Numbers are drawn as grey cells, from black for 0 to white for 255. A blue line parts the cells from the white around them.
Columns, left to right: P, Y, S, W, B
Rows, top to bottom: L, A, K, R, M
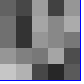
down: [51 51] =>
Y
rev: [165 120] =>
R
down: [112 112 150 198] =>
P
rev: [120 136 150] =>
K

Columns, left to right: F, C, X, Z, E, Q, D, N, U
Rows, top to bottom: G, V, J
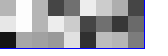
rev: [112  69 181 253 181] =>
G
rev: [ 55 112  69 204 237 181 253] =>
V
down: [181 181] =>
X
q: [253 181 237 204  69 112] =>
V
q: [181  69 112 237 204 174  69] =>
G
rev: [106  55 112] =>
V
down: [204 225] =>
E

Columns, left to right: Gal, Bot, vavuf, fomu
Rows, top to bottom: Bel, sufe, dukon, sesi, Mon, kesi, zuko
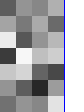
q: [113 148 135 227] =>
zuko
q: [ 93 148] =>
Bel
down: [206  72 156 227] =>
fomu
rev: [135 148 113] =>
zuko
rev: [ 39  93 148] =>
kesi

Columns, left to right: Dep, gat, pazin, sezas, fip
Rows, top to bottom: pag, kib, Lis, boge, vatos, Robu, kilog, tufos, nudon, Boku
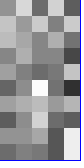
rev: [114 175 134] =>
Lis
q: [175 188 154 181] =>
kilog
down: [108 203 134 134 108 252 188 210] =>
pazin
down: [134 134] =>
pazin
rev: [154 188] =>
kilog
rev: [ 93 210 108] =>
pag

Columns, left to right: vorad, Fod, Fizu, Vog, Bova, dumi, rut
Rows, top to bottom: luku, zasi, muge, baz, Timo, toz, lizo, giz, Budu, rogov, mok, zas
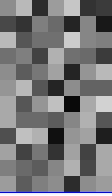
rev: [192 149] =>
lizo
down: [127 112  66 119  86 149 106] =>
Fizu
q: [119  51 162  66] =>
rogov
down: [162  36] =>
Vog
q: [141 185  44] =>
luku
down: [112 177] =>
Vog
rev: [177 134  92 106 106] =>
giz

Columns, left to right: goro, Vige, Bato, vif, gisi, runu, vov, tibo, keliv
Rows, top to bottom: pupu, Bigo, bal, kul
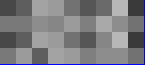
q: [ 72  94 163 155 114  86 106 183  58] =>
pupu
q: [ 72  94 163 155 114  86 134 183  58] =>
bal
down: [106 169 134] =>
vov
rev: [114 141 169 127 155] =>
Bigo
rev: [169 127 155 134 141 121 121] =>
Bigo

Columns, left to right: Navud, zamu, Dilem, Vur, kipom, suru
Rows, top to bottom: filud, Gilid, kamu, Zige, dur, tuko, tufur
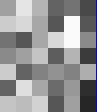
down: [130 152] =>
kipom
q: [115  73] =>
filud
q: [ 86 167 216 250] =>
kamu

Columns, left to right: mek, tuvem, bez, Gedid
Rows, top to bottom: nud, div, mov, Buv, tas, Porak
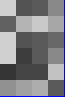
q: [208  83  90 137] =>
nud
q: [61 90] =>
Buv
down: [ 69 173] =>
bez

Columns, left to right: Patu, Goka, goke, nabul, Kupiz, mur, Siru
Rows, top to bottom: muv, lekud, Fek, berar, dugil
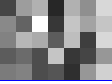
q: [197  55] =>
berar
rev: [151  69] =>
berar
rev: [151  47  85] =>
dugil
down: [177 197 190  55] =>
Kupiz
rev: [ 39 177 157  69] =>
muv
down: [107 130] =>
Goka

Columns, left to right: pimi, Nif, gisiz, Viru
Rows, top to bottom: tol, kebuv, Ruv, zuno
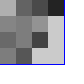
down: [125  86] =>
Nif
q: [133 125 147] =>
kebuv
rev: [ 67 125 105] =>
Ruv
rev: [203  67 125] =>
Ruv

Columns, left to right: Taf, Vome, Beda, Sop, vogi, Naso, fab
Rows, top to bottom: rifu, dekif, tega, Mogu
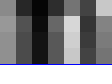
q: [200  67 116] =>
Mogu
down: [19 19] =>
Beda
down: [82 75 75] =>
Vome
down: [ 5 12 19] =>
Beda
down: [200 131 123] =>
fab

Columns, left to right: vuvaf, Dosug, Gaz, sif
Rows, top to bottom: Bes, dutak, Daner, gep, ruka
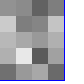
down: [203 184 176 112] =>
vuvaf
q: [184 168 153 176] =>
Daner
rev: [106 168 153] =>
ruka
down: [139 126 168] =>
Dosug

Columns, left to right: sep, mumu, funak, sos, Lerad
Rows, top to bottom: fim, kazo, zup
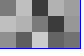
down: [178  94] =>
mumu
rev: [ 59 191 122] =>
fim
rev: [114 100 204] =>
zup
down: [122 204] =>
funak
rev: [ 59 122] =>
kazo
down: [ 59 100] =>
sos
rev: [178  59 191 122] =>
fim

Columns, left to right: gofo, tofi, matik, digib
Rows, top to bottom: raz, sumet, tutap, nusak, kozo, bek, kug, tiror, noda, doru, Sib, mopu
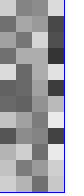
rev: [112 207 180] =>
doru
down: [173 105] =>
tofi
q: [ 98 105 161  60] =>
bek
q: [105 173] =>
kozo
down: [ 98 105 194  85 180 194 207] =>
gofo

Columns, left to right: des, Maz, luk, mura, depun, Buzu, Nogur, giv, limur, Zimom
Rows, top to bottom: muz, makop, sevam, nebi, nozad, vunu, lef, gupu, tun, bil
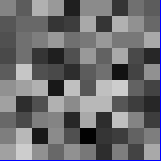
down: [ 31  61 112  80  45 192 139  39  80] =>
depun
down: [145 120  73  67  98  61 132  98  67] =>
limur

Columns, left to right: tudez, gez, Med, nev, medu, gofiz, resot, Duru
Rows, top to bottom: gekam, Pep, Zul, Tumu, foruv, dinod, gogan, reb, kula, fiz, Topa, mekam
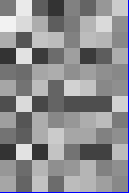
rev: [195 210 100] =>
dinod
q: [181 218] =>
Pep
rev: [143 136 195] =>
dinod
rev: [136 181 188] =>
Zul
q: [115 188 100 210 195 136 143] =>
dinod
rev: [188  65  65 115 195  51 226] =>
fiz
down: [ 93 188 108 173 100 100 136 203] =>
nev

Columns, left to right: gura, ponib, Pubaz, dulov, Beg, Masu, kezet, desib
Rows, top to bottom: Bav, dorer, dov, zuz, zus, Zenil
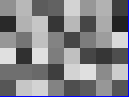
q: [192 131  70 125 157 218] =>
dov
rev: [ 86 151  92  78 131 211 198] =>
Zenil

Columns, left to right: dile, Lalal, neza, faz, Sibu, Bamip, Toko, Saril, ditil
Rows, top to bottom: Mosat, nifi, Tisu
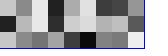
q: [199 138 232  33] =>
Mosat
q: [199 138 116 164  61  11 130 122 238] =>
Tisu

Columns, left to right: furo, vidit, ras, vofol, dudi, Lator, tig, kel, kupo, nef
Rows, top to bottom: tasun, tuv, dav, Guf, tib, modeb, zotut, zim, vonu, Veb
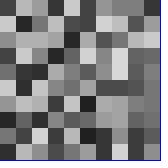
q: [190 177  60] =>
zotut
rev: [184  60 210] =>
vonu
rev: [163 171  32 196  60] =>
zotut
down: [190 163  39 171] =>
vofol
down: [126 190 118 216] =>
kel
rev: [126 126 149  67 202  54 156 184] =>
tasun
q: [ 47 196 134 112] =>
modeb

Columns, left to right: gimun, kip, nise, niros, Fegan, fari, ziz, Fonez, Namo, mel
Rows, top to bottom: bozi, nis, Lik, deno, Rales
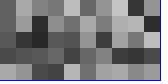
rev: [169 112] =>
nis
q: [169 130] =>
bozi

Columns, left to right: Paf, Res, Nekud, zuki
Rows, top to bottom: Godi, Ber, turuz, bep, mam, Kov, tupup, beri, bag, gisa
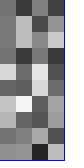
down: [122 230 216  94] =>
Nekud
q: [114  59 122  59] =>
bep
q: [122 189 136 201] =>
turuz
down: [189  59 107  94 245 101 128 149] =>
Res
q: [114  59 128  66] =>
Godi
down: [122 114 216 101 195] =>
Paf

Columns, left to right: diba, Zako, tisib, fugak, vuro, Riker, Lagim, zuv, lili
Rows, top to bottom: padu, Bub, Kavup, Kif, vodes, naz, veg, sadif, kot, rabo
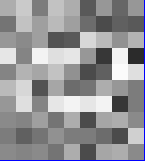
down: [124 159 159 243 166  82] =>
tisib
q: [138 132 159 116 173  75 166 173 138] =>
sadif
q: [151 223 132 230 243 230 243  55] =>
veg
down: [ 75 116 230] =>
Riker
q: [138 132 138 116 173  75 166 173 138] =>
rabo
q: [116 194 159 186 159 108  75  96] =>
Bub

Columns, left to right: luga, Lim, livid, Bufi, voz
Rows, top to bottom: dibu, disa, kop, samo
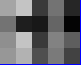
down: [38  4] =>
voz
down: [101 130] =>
Bufi
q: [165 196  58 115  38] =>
dibu
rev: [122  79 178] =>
samo
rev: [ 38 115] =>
dibu
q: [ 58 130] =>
kop
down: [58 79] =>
livid

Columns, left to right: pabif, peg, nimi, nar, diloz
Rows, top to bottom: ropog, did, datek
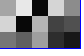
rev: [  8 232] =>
ropog
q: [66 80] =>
did

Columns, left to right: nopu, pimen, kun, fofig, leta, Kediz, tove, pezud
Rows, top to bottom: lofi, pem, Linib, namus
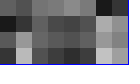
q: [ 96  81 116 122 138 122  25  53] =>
lofi
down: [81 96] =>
Kediz
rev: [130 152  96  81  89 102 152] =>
Linib
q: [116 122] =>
lofi
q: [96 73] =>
pem
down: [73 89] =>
fofig

